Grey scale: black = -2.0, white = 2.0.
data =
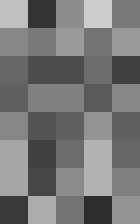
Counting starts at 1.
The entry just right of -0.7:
-0.5
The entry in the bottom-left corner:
-1.1
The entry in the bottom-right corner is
0.3
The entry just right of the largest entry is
-0.1
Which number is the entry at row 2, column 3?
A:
0.4
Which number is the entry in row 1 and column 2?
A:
-1.2
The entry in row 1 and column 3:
0.2
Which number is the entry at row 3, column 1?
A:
-0.4
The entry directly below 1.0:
0.1
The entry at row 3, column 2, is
-0.8
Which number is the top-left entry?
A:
1.0
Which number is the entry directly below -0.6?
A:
0.3
